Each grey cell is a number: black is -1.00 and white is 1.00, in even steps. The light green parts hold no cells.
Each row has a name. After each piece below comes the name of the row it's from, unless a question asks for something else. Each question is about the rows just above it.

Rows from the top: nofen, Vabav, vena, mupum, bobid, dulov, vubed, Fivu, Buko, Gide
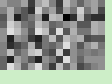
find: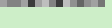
nofen
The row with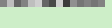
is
Fivu

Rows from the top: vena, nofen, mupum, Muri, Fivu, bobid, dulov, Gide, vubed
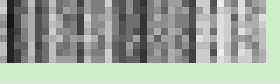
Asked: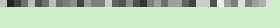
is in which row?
vena
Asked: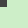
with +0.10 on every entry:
-0.38

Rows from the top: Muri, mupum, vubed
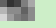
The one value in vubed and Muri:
-0.01
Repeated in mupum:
0.09
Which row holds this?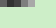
Muri
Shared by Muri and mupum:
-0.23

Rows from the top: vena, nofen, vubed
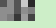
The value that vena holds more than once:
-0.34
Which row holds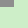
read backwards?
nofen
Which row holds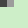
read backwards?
vubed
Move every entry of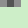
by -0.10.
0.01 -0.44 0.01
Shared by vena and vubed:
0.11
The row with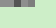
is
nofen
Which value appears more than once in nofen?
0.11

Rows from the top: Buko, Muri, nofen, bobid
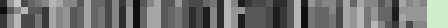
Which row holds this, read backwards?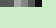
Buko
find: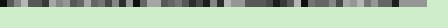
Muri
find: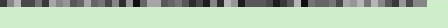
bobid
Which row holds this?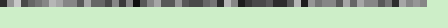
Buko

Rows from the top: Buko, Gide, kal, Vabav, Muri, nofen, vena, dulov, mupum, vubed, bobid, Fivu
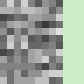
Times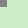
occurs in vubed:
6
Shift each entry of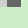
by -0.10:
0.53 -0.30 -0.30
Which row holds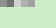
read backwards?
mupum

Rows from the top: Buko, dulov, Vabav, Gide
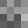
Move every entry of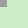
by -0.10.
0.14
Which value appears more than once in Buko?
-0.11
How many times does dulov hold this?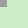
3
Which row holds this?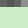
Gide
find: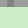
dulov
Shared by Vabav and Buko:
0.12

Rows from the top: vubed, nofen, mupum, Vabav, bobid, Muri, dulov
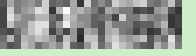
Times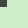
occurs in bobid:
5
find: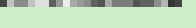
Vabav
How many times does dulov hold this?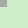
3

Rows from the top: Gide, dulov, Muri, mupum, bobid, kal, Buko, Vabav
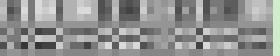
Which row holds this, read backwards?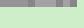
mupum
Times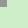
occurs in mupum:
17
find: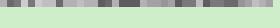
Muri

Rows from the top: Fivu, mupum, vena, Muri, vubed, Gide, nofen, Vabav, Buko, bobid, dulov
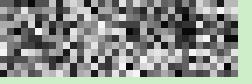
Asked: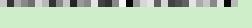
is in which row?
bobid
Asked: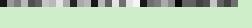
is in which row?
dulov

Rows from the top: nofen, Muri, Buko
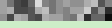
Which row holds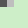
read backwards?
nofen
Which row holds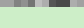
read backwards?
Muri
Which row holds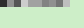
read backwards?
Muri

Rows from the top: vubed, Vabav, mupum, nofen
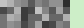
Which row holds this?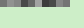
nofen
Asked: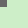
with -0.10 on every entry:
-0.29
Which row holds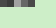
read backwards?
nofen

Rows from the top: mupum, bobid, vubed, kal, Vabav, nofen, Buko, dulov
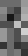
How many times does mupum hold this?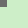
3
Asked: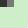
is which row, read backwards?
dulov
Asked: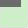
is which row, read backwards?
mupum
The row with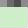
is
nofen
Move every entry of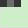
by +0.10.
-0.49 -0.05 -0.49

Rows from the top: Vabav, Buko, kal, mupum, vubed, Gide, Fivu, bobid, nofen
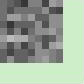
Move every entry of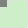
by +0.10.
0.10
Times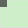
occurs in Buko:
0
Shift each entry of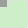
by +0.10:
0.33
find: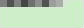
Fivu
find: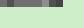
Buko
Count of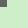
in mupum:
4

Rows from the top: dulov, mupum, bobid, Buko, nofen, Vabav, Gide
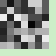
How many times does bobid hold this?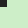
2
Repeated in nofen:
0.40

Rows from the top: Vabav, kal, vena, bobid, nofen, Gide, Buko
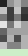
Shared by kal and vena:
-0.52
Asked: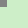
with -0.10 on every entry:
-0.07
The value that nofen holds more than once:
0.27
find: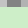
Buko
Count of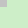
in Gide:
0

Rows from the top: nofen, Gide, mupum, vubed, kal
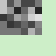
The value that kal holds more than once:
-0.07
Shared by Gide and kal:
0.40
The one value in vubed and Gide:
-0.20

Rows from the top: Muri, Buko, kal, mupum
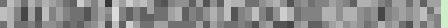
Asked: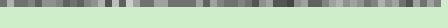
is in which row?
mupum
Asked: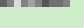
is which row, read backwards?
kal
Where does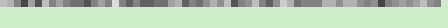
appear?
kal
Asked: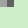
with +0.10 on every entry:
0.36 -0.14

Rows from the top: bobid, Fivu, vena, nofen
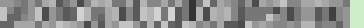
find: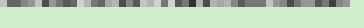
vena
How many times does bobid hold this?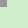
9
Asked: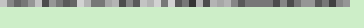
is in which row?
Fivu

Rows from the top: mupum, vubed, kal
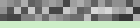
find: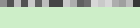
vubed
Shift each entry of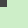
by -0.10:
-0.56

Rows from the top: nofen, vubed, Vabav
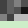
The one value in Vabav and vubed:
-0.49
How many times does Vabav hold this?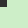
0

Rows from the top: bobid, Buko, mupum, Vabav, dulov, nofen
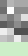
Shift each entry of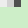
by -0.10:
0.76 0.55 -0.47
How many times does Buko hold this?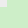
0
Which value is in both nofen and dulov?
0.86
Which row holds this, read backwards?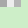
nofen
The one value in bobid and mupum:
-0.01
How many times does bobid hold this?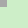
2

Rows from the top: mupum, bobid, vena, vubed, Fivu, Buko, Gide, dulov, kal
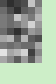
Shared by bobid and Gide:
-0.15
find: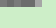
Gide
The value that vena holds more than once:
-0.04
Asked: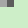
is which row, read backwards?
kal
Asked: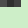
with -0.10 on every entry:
-0.50 -0.73 -0.60
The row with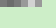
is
vubed

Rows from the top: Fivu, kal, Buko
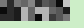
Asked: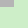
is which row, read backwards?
kal
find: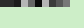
Buko
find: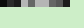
kal

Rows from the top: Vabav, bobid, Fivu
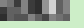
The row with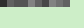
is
Fivu
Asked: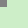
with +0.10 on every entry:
0.12
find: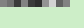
Vabav
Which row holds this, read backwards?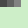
Fivu

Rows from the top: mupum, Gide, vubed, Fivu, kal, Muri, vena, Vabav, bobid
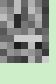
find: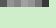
Vabav
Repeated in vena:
-0.77
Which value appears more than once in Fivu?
-0.07
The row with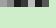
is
vena
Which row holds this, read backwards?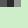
vubed

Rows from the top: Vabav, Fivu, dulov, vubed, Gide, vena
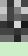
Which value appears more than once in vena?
-0.14
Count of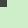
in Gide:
3
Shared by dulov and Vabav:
-0.47
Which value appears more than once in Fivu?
0.57
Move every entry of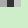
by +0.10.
0.43 -0.49 0.67
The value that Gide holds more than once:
-0.47

